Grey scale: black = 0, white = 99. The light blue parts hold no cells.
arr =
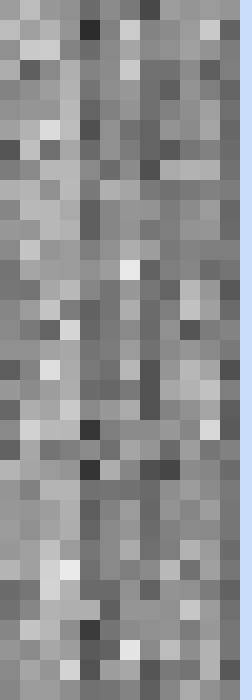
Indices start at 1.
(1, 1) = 61
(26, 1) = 59
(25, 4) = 70
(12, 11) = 58
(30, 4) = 69
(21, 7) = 66
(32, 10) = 48
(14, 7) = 90
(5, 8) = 43
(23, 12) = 50
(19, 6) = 43
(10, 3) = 56
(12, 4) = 69
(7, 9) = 57
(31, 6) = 37
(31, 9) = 56
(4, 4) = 68
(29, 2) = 62
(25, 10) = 60
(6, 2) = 58
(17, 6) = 47
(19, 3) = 86
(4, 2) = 37
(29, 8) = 53
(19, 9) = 58
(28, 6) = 53
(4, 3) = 53
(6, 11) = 62
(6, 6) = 50
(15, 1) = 46
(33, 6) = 38
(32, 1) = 52
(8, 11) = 50
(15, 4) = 72
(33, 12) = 46
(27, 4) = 67
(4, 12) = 49
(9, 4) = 71
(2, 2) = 62
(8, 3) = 43

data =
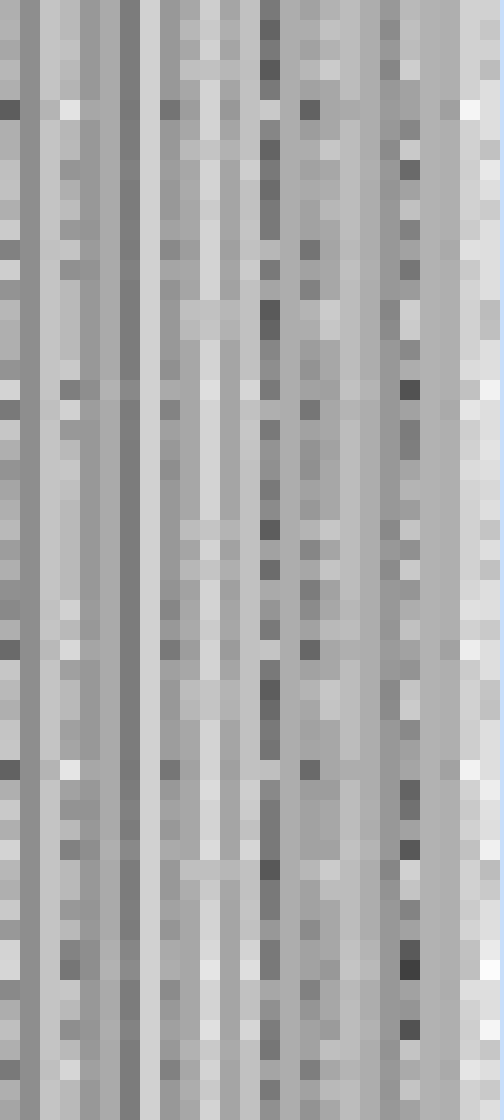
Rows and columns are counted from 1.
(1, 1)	68
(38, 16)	64
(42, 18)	73
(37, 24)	80
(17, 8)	81
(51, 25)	86
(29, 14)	42
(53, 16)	63
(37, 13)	75
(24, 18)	73
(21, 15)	67
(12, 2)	55
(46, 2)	55
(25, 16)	63
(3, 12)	64
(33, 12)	60
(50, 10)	65
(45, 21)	76
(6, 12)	59
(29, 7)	48
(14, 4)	56
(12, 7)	49
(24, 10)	65
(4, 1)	71
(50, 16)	50
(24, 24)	85
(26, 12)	64
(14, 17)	65
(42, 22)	69
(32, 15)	67
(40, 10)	65
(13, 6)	66
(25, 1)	64
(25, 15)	67
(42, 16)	63
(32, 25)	78
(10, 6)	66
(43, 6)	68
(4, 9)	59
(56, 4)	72

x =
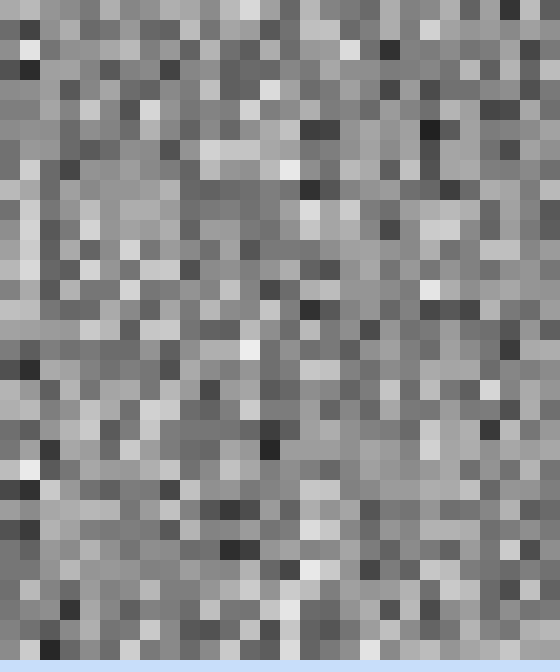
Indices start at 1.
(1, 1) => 66
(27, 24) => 67
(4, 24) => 71
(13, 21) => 53
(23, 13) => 59
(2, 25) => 60
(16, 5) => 41
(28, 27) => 30
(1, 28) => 36
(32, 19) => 61
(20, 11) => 28
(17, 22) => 47
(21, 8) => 81
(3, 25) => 48
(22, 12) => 45
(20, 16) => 55
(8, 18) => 56
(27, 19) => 41
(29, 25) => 45
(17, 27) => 58
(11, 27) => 51
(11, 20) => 43
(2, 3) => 56
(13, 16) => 46
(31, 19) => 67
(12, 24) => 53
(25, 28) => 49
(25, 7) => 48
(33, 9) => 53
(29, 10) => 61
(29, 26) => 41
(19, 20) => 54
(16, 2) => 73
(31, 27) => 45
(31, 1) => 46
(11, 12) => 49
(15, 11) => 51
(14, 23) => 57
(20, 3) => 37
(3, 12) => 43

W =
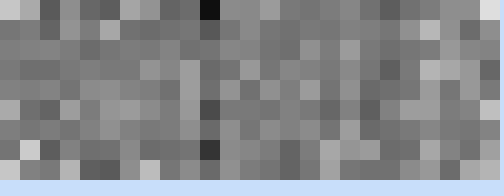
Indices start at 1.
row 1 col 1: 77
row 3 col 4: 48
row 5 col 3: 51
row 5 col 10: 61
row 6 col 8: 54
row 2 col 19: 49
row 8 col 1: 45
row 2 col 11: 34
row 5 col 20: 43
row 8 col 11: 20
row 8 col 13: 52
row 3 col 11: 45
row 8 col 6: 44
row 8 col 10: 45
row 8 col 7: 53
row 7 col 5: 50
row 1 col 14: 60
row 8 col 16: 48
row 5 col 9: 44
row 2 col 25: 55
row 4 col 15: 52
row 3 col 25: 51
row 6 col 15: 50
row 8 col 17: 65
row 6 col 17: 40
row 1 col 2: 66
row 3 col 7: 48
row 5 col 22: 60
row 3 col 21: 46
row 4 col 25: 40
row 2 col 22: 71
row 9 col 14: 45
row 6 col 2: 43
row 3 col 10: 44
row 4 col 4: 47

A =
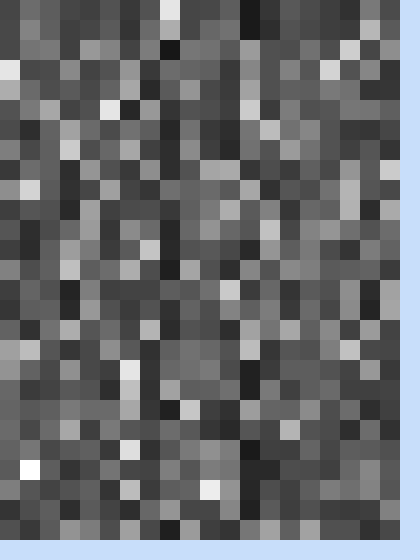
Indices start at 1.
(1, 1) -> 27
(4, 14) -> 31
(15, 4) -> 14
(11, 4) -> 16
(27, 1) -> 31
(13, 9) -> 16
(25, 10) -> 38
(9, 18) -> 58
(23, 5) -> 37
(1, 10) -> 27
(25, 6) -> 20
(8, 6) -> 40
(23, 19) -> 35
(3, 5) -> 59
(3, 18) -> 80
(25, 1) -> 49
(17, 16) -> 37
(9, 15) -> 23
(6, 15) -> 48
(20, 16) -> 36
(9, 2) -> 42
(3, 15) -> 30
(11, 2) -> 33
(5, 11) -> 28
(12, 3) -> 29
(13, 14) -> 58
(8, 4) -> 79
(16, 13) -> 37
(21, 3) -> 37
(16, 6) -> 31
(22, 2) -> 28
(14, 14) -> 32
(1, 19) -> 47
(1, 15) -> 34
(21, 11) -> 24
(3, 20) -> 55
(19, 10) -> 43
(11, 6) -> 25
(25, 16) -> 36

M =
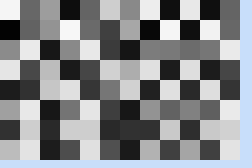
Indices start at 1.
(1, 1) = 95
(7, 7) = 19
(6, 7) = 9
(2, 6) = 25
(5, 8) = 13
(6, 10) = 50
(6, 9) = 38
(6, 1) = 62
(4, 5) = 27
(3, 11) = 46
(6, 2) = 90
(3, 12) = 91
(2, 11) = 94
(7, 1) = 19
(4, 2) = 28
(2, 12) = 40
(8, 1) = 73
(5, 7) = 81
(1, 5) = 39
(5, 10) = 16
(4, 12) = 27
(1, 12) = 39
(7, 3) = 16
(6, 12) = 91
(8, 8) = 69
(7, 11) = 78
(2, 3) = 57
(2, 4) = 96
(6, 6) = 24

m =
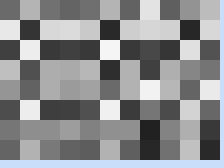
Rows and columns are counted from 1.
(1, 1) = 41
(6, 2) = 92
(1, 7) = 38
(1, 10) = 57
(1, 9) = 37
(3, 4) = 25
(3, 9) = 21
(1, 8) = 88
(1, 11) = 73
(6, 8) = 46
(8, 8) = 15
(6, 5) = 31
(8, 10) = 75
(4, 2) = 31
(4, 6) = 18
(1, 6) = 70
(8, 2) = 69
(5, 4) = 60
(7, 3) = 55
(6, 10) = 82
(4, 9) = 68
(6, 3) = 24
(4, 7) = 69
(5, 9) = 71
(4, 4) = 66
